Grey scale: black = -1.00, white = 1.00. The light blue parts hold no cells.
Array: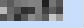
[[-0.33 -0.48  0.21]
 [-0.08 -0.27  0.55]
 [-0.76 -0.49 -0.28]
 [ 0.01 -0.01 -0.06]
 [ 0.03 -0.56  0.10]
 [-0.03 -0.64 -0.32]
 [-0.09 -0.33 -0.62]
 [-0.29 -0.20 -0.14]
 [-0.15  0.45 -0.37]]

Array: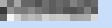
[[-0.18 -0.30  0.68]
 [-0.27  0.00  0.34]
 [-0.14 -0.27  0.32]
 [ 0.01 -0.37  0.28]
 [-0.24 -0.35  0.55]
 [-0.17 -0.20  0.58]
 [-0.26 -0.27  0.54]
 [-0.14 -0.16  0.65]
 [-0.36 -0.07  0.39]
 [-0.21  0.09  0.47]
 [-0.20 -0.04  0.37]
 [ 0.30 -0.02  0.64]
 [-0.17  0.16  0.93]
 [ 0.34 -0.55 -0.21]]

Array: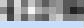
[[-0.12 -0.56  0.05]
 [-0.33 -0.73 -0.03]
 [-0.32 -0.32 -0.03]
 [ 0.16  0.16  0.61]
 [ 0.07  0.30  0.42]
 [-0.27  0.17 -0.27]
 [ 0.09  0.37 -0.12]
 [ 0.54  0.92  0.31]
 [-0.09  0.24 -0.22]
 [ 0.71  0.60  0.50]
 [-0.24 -0.51 -0.42]
 [ 0.58  0.05  0.68]]

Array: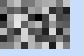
[[ 0.51 -0.78 -0.39 -0.29  0.14 -0.42  0.00]
 [-0.06 -0.41 -0.47 -0.23 -0.73  0.01  0.68]
 [ 0.37 -0.64  0.60  0.20  0.69 -0.36 -0.77]
 [ 0.34  0.59 -0.49 -0.44 -0.76 -0.44  0.66]
 [ 0.25  0.15 -0.99  0.46 -0.27 -0.52  0.20]
 [-0.04  0.28 -0.65  0.21 -0.38  0.40  0.42]
 [-0.07 -0.51  0.60 -0.25  0.67  0.65 -0.61]
 [ 0.52 -0.15  0.76  0.80 -0.64  0.15  0.41]
 [ 0.29 -0.31  0.28  0.16 -0.33 -0.29  0.00]
 [-0.22  0.01 -0.94 -0.50  0.45 -0.68 -0.01]]

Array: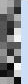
[[-0.26 -0.69  0.40 -0.08  0.79  0.91 -0.31  0.28 -0.55  0.92  0.69 -0.90]
 [ 0.31 -0.04 -0.20 -0.64 -0.73  0.32 -0.32 -0.67  0.53 -0.93 -0.73  0.25]
 [ 0.40  0.37 -0.42 -0.33 -0.35 -0.33 -0.13  0.14 -0.05 -0.58 -0.88  0.33]]

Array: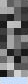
[[-0.26 -0.60 -0.49 -0.76 -0.59  0.19 -0.39 -0.81 -0.12 -0.31  0.23]
 [-0.03 -0.27 -0.24  0.47 -0.68 -0.11 -0.09 -0.42 -0.81 -0.31  0.63]
 [-0.25  0.30 -0.75  0.50  0.02  0.30  0.31 -0.75  0.26  0.60 -0.16]
 [ 0.43  0.34 -0.60 -0.80 -0.51 -0.66 -0.49  0.23 -0.17  0.37 -0.85]]
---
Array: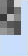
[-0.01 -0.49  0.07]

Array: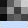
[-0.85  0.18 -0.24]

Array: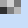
[0.30 0.01]

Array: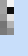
[ 0.25 -0.88]

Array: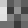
[ 0.58 -0.54 -0.31 -0.19]

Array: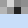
[0.24 0.14]

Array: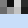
[-0.03  0.22]

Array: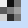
[ 0.86 -0.01 -0.05]
